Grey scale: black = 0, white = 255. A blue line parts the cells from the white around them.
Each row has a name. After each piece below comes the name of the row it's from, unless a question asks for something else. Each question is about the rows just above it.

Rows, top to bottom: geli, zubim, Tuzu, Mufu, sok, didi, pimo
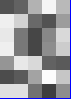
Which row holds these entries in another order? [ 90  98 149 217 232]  sok
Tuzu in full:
[232 120  70 135 217]
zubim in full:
[239 210 105  82 156]
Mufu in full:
[239 120  70 141 204]
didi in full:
[ 76  90 163 252 198]
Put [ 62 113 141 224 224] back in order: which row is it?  pimo

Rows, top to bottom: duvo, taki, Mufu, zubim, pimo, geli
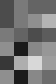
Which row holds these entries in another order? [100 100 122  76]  duvo
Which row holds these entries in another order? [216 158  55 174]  pimo
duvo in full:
[ 76 122 100 100]
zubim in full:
[143  27 136 151]
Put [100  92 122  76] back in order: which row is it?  Mufu

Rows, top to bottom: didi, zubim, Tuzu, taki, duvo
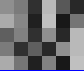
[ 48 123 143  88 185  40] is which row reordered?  didi
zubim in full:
[171 135  32 192  24 117]
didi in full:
[143 123  48 185  88  40]
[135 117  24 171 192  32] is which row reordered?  zubim
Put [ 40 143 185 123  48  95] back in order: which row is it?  taki

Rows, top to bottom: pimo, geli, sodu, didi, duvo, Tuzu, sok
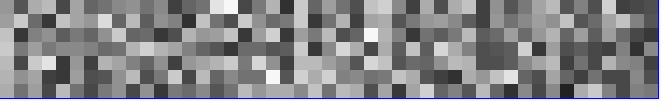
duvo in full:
[186  72 202 227  56 151  64 179 164 129 101 145  64 151 164 179 202 121
 214 145  64 186 186 158 137  85 214 194  85 107 101 145 186 179  79  79
  93 137 164 186  64 114  72 179 137 129  64]
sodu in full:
[194  56 129 145  93 121 101 145 202 101 107  56  79 179 151 158 194  56
 158 208  56 158 121 186  79 101 247 179 129  56 114  93 121 186  93 107
 158 107 151 179 101 158  93 158 107  72  56]
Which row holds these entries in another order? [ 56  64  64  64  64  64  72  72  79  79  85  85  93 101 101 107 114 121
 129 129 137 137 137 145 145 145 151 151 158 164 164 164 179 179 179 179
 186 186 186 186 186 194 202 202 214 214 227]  duvo
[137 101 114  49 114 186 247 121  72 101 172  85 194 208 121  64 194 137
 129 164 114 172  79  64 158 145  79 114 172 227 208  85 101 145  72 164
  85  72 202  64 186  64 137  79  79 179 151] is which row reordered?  pimo

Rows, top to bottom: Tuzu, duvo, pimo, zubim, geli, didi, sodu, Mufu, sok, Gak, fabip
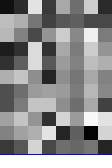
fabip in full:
[ 57  87 212  72 110 103 117  36]
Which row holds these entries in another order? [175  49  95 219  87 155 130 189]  geli
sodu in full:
[ 79 110 155 161 155 123 183 136]

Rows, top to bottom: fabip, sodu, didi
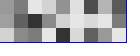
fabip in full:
[153 124 230 210 146 224  77 181  90]
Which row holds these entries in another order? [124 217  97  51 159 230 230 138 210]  sodu
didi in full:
[210 138 124 230  51 217  97 153 230]
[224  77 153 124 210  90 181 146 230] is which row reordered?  fabip
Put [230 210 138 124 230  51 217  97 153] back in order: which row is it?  didi
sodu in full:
[159  97  51 138 210 230 217 230 124]

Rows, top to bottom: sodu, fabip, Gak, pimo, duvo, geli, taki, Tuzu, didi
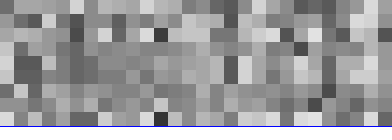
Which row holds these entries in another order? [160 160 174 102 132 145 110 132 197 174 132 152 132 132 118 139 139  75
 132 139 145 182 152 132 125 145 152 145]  pimo
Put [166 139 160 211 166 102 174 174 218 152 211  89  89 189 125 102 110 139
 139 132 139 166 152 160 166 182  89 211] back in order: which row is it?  duvo
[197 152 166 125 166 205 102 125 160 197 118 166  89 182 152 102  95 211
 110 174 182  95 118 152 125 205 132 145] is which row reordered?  geli
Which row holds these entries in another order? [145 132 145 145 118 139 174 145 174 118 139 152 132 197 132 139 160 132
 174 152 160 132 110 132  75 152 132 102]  Tuzu
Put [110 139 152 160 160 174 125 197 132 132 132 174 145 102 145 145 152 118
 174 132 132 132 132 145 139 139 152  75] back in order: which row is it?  taki
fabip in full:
[152 110  89 205 118  83 139 139  95 145 125 160 139 197 182 174  83 189
 174 125 132 152 160 102 139 218 211 145]
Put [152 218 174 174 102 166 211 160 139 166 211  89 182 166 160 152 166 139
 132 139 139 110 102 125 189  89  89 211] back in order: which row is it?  duvo

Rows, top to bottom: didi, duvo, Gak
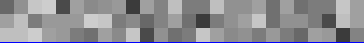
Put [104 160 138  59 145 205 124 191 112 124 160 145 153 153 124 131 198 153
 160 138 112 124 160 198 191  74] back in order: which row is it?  Gak
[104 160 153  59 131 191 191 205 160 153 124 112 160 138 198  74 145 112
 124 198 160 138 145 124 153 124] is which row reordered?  Gak
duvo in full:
[160 191 124 153 153 153 205 198 124 138 104 131 160 112  59 124 145 160
 198 112 145 145 124  74 191 160]
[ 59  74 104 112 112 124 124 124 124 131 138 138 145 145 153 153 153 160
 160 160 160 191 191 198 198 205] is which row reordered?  Gak
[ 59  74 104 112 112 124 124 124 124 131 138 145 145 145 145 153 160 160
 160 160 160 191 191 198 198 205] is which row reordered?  didi
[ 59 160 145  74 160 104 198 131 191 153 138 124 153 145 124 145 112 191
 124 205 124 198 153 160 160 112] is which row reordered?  duvo

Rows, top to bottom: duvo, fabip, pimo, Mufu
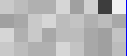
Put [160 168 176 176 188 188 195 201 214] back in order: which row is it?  Mufu
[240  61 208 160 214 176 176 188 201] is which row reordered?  duvo
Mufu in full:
[201 188 176 176 214 195 168 160 188]
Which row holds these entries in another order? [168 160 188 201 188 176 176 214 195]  Mufu
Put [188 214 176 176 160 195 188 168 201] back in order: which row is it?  Mufu
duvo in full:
[201 188 176 176 214 160 208  61 240]

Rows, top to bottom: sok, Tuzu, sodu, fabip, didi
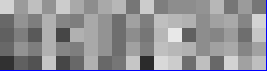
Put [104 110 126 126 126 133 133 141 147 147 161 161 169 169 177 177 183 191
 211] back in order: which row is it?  Tuzu
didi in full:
[ 49  96  82 198  70 104 177 104 118 198  43 217 204 110 191 104 211 161
 191]
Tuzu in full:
[104 147 126 177 133 126 169 147 110 161 126 191 183 177 141 161 169 133
 211]
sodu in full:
[ 96 126  89 177  70 177 169 147 110 141 118 183 232  96 141 133 155 110
 198]

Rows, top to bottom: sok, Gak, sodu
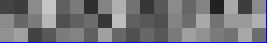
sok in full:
[ 67  61 139 197  96 123  47 131 175 115  55  88 139 103 131  33 168  61
 139]
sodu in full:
[145 160  67  88 123 131  96 160 103  80 103  88 123 160 145 123 115 168
 109]
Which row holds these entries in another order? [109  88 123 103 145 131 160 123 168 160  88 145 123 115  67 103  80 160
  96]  sodu

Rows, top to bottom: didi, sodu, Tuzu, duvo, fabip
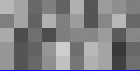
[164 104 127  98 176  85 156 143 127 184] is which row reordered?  didi
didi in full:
[184 164 104 127  98 176  85 156 143 127]
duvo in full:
[150  85  98 150 205 111 184 164  57 104]
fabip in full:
[150  85 104 143 192 119 176 164  65 111]

